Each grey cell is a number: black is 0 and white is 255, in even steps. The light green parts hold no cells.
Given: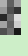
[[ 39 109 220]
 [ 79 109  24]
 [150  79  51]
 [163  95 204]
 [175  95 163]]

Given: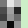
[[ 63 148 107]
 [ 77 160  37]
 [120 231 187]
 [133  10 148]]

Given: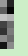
[[ 21 138]
 [ 50 123]
 [ 66 107]
 [ 94   6]
 [138 107]
 [152  35]
 [194 179]]

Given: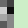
[[ 91 135]
 [106  64]
 [166 135]
 [206  14]]

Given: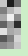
[[ 87 127 212]
 [ 99 154  44]
 [127 182 212]
 [139 154 198]
 [169 239 139]
 [198  29 112]
 [226 169 182]]

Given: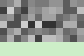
[[ 64 206 106  64 147 135 162 174 162  92  92 190]
 [ 79 147 174  92 121 135 121 106 162 106 121 162]
 [106 174  92 135 190  64 190 190 174 121  79 147]
 [121 135 174  92 135 121 121 147 147  92 147 135]
 [135 147  79 121 162 106 162 162 106 121 147 106]
 [190  79  79 206  50 206  50  50  92 174 174  92]]

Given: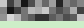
[[132  22  65 117 185 173 200 117  78 104 173  65]
 [146 215 185 117  92  49  49  92 117  78  92 200]
 [200  65 132  22  78 159 104 159  37 132 104 132]]

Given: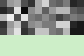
[[ 38  65 226  11 139 168  95 153 183 183  95  80]
 [ 50 153 195  65 139 153 123 123 210 210  38  24]
 [ 65 168 226  50  80 195 195 123 109 183  24  24]
 [ 80 153 168  80  50 168 210 109  95 123  38  50]
 [183 239  80 226 123 109 139 109  65  95 123 109]]

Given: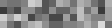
[[ 59 100  71 143 143 100  84 143 100 100 143 191 115 159  59 159]
 [129 115 115 129 206 191  84 100 175 159 115 175 159 115  84 175]
 [175 115  84 143 175 191 143 100 100 129 129 143 175 143 218 115]
 [206 159 206 175  71 115 129  71  71 159  84 191 159 129 129 159]]
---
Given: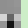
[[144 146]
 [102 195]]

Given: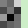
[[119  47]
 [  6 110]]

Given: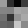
[[130 167]
 [ 51 148]]

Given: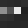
[[ 82 233]
 [ 46  38]]

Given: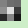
[[223  59]
 [133  22]]

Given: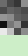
[[ 98  89]
 [140  96]]
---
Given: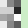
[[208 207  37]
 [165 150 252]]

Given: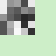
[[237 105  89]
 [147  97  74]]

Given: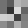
[[113  51 219]
 [208 203  64]]

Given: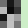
[[186  11  53]
 [ 22 190 161]]

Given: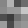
[[139 153 154]
 [ 78  61 113]]

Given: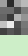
[[108 108  73]
 [ 99  58 180]]
